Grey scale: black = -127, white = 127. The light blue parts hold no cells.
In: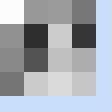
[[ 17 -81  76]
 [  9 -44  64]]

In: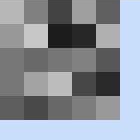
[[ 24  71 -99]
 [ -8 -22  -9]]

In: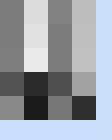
[[ -3  97  -3]
 [ -2 105  -3]]

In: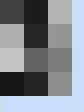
[[ 47 -88  21]
 [ 67 -28  -4]]

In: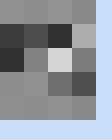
[[-67 -51 -77]
 [-78   3  84]]

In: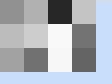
[[ 59  77 122]
 [ 35 -14 119]]

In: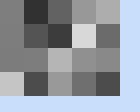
[[ -2 -43 -67]
 [ -3  -2  53]]

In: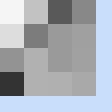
[[93 -3 26]
 [19 49 26]]

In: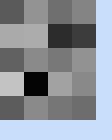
[[ 42  44 -83]
 [-30  10  -7]]
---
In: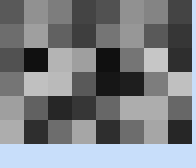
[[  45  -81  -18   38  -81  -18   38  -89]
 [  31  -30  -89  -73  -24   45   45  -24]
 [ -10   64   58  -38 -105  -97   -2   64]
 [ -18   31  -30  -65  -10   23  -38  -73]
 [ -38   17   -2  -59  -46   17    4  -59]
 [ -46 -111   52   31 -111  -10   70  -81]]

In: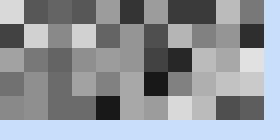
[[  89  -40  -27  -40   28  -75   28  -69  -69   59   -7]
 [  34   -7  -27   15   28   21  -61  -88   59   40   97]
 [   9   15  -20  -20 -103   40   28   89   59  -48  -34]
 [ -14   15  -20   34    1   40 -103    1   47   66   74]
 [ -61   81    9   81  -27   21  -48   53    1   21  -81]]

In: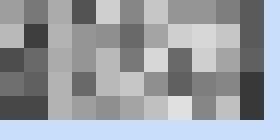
[[ 58 -64  50  22  14 -23  36  79  87  71 -37]
 [ 29  -7  43 -43  79   6  71  22  22  -1 -37]
 [-15 -30  50 -23  58  71  14 -30  -1   6 -72]
 [-49 -23  43  22  58  -7  87 -23  79  36 -30]
 [-57 -57  50  29  14  36  64  95   6  64 -72]]

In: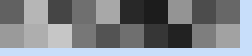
[[ 26  46  70  -8 -44 -16 -73 -93  -1  34]
 [-30  54 -58 -16  40 -87 -99  20 -51 -24]]

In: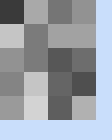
[[ 69  -4  34  34]
 [ 26  83 -33  49]
 [ 18  -4 -40 -18]
 [  4  69 -26 -48]
 [-69  41 -10  18]]

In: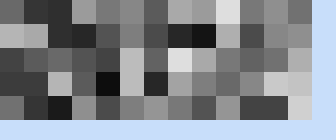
[[  53   41  -80  -88  -44   -1  -52  -88 -107   47  -52    7   15]
 [ -14  -74 -101   15  -52   -1   21   -7  -44   21  -60  -60   80]
 [ -22  -74  -80   27   -7    7  -36   41   27   94   -7   15  -14]
 [ -60  -36  -22  -44  -60   60  -29   94   41   -7  -29  -14   47]
 [ -67  -67   53  -36 -114   60  -88   35   -1  -22    7   73   67]]

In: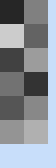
[[ 76 -28]
 [ 20  48]
 [-13 -76]
 [-42   8]
 [-62  28]
 [-89   0]]
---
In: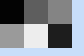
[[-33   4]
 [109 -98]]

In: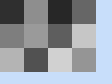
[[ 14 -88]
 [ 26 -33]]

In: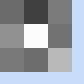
[[-64  -3]
 [124 -13]]

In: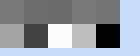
[[-18 -20]
 [-61 123]]

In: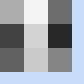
[[117 -18]
 [ 83 -86]]

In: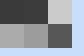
[[-67  75]
 [ 28 -40]]
